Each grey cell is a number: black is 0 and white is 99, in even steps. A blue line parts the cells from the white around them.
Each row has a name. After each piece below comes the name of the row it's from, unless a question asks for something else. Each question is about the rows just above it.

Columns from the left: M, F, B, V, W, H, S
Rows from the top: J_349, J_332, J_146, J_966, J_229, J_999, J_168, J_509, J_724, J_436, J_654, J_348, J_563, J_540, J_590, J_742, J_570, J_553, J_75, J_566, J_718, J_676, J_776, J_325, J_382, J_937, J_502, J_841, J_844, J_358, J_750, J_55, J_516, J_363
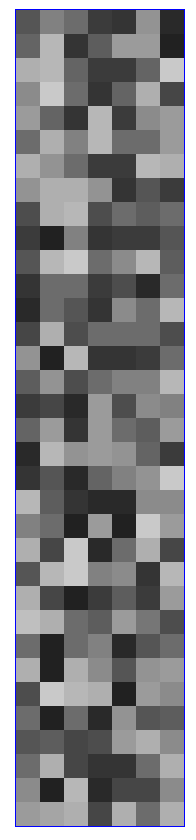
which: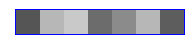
J_654
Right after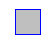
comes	[68]
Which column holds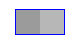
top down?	F
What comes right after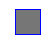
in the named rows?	[30]
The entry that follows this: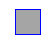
[68]

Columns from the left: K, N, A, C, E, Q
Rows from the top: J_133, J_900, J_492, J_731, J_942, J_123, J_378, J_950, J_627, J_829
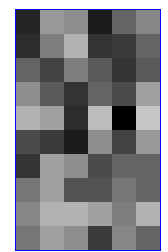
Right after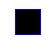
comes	[77]
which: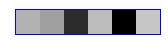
J_942
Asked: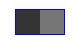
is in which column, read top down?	K
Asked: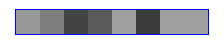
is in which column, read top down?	N
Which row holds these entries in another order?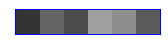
J_731
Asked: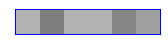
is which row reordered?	J_627

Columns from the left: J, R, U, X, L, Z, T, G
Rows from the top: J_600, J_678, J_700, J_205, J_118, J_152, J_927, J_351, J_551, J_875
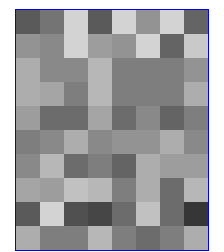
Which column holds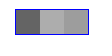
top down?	T
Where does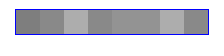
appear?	J_152
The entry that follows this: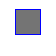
[82]
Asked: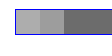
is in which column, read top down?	T
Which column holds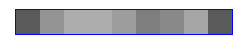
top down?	J
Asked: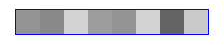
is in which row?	J_678

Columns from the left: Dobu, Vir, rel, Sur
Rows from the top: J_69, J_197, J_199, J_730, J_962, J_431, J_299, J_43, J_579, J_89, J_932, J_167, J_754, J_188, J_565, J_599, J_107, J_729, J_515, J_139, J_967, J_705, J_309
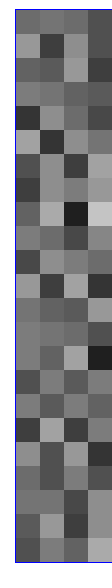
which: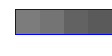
J_730
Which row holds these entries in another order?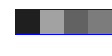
J_565

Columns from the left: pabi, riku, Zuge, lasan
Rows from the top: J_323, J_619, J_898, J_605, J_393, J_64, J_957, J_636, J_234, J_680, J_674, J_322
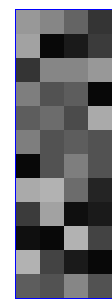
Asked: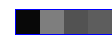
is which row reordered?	J_605
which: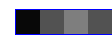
J_957
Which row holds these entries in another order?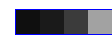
J_234
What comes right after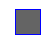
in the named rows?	[20]
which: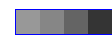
J_323
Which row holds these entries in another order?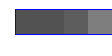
J_64
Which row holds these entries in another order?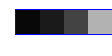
J_674

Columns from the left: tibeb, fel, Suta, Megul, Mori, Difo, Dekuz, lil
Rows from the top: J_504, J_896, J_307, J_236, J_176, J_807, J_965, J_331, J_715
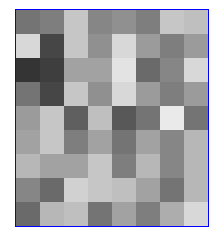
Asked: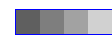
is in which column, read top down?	Suta
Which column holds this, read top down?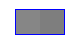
Dekuz
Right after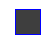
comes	[63]
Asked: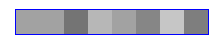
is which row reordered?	J_807
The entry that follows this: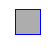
[84]

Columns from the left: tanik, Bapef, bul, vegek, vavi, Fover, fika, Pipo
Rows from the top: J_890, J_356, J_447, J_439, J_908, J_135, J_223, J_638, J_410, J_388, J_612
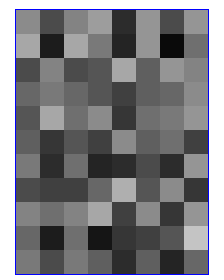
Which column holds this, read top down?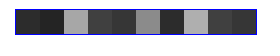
vavi
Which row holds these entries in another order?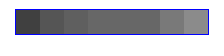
J_439
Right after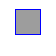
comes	[17]
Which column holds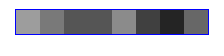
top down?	vegek

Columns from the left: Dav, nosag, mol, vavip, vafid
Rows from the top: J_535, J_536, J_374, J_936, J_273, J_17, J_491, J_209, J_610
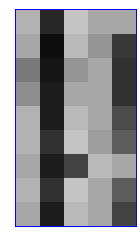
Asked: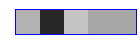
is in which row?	J_535
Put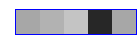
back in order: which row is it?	J_535
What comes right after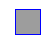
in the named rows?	[36]
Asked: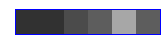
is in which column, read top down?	vafid

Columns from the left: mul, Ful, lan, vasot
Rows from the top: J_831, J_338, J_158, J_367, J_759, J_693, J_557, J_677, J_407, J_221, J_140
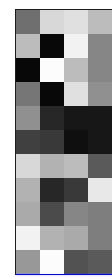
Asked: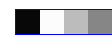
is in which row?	J_158
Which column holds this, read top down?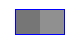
mul
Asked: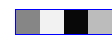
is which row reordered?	J_338
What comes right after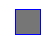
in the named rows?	[3]
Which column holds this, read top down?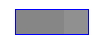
vasot
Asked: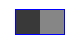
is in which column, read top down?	lan

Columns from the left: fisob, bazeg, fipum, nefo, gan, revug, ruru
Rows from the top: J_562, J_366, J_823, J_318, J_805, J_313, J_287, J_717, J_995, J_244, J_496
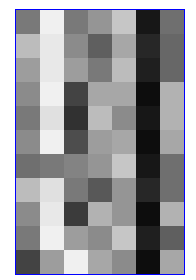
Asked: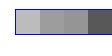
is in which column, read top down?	nefo
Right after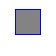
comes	[58]
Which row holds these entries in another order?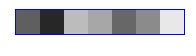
J_366
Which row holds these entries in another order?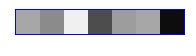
J_313
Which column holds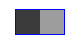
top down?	fipum
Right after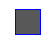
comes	[58]
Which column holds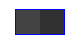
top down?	fipum

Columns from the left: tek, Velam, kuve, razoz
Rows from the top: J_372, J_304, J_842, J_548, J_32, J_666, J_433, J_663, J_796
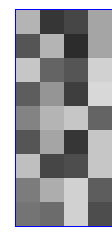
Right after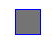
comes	[42]
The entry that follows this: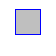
[27]
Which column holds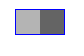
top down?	Velam

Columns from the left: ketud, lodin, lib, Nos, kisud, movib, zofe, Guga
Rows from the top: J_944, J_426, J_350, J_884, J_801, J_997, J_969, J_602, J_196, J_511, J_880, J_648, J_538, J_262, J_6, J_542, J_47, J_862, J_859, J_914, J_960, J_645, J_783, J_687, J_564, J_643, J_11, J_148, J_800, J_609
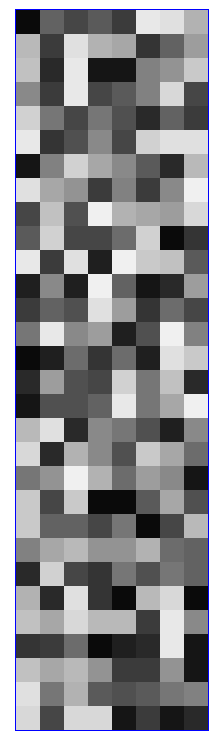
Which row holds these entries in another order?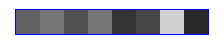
J_687
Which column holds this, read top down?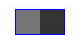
lodin

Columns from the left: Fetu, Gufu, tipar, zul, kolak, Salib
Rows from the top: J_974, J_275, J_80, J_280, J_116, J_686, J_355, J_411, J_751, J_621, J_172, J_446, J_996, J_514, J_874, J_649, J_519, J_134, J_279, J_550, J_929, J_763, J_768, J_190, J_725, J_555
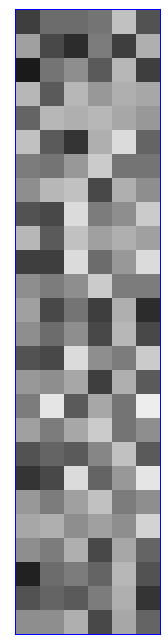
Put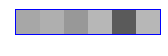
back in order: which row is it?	J_280
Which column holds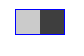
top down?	zul
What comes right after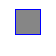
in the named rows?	[75]
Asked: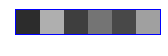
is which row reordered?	J_996
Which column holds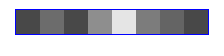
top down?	Gufu
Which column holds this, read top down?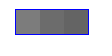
Gufu

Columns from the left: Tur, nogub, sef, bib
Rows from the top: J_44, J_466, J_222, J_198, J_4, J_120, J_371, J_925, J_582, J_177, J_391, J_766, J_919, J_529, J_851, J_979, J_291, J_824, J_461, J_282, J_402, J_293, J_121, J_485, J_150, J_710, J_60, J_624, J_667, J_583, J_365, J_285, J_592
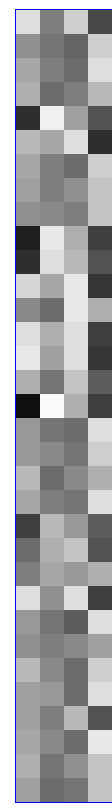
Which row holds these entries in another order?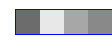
J_365
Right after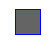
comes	[80]
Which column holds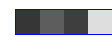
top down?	bib
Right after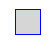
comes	[65]

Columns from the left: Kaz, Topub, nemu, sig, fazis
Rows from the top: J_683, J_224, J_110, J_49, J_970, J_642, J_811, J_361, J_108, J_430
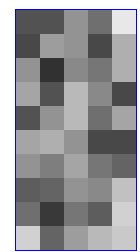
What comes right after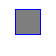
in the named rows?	[64]
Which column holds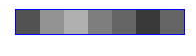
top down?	Topub
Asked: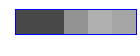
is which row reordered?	J_642
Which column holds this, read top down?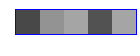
Kaz
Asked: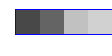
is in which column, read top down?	fazis

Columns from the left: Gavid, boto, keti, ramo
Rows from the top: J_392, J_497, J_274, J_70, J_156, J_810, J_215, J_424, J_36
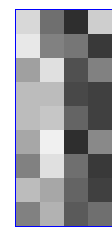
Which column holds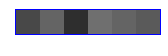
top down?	keti
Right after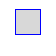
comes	[43]
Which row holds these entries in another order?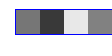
J_497
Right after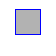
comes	[35]
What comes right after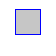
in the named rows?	[39]
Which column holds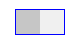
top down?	boto
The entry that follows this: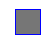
[22]

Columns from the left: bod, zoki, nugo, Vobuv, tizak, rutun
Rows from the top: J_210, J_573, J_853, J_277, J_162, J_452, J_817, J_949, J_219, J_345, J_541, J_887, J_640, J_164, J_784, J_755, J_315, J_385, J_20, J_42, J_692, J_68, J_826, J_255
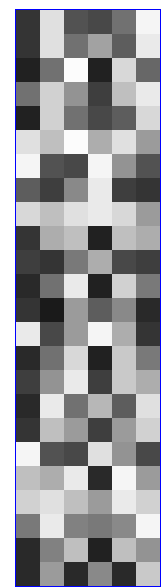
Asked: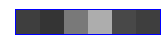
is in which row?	J_541
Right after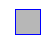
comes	[36]
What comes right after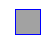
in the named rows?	[36]

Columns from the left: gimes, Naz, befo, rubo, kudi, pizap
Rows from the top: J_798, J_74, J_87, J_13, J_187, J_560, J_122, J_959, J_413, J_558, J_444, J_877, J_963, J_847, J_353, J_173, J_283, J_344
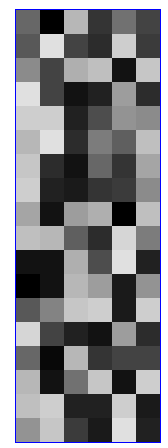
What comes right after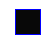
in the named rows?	[71]
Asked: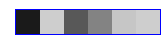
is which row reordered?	J_963
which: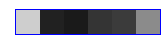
J_959
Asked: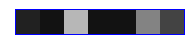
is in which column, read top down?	Naz
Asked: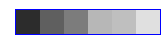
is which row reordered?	J_560

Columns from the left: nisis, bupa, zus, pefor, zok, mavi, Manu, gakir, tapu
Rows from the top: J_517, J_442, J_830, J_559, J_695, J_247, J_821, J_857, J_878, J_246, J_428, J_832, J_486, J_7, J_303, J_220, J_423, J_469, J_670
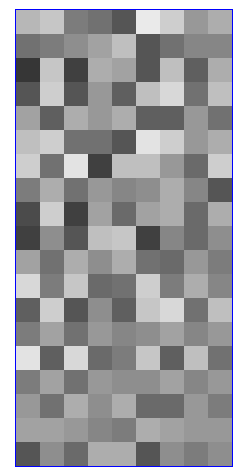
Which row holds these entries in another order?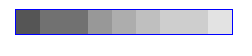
J_247
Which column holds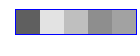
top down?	mavi
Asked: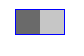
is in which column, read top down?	zok
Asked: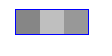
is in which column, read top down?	tapu
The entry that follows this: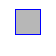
[77]
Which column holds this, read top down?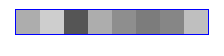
tapu
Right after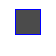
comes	[80]

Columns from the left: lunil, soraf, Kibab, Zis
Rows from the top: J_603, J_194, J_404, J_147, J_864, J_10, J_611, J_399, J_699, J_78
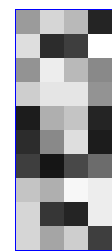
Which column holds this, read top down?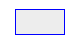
Zis
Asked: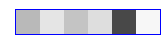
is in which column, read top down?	Kibab

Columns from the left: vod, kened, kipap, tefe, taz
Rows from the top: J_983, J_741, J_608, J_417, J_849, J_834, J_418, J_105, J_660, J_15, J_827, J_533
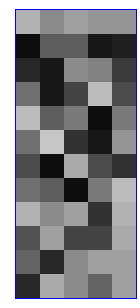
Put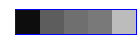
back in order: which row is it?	J_105
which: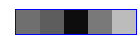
J_105
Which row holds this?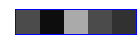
J_418
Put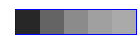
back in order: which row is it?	J_533
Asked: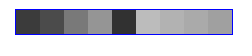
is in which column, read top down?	taz
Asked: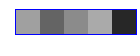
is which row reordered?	J_533

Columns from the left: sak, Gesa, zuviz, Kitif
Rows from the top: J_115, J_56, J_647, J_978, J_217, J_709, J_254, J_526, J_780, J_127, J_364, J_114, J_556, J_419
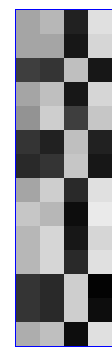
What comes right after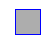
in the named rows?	[74]
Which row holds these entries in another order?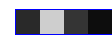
J_556
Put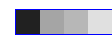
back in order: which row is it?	J_115
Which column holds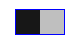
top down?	zuviz

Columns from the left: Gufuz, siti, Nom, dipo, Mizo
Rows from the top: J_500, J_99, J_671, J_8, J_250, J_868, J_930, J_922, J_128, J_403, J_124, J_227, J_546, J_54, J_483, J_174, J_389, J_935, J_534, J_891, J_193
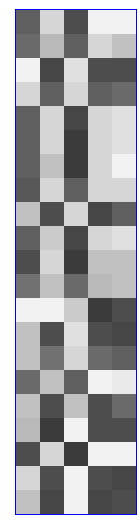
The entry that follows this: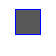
[83]
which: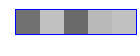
J_227
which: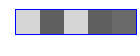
J_8
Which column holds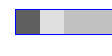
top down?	Mizo
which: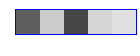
J_403
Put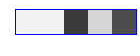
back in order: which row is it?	J_534

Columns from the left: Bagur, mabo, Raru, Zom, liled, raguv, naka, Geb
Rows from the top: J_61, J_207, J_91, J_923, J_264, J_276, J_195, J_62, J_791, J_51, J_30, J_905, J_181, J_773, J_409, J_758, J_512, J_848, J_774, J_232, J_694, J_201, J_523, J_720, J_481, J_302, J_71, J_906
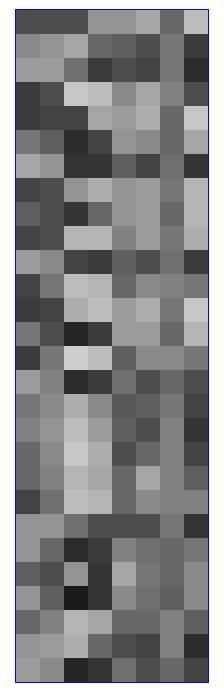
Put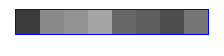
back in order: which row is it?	J_207
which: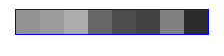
J_71
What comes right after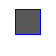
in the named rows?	[37]
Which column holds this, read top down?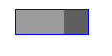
liled

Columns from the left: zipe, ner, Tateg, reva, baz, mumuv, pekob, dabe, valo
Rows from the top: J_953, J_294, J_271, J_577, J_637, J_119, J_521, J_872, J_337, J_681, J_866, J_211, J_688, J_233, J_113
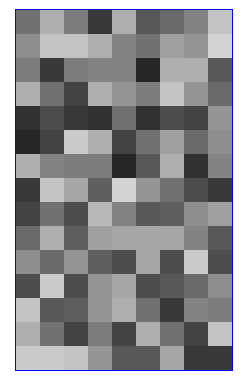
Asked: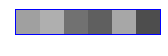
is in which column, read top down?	pekob
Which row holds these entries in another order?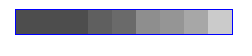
J_866
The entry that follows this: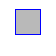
[51]
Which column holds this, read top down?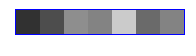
dabe
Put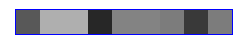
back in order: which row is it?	J_271
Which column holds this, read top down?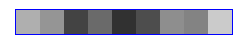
dabe

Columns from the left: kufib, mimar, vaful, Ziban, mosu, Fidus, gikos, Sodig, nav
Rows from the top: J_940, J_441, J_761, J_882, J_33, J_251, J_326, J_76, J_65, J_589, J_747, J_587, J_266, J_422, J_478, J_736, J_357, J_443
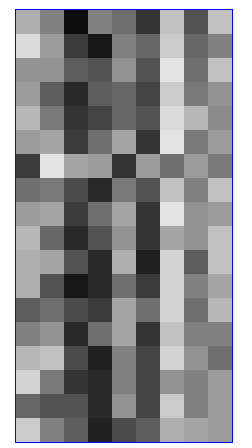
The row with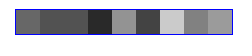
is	J_357
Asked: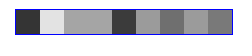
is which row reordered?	J_251

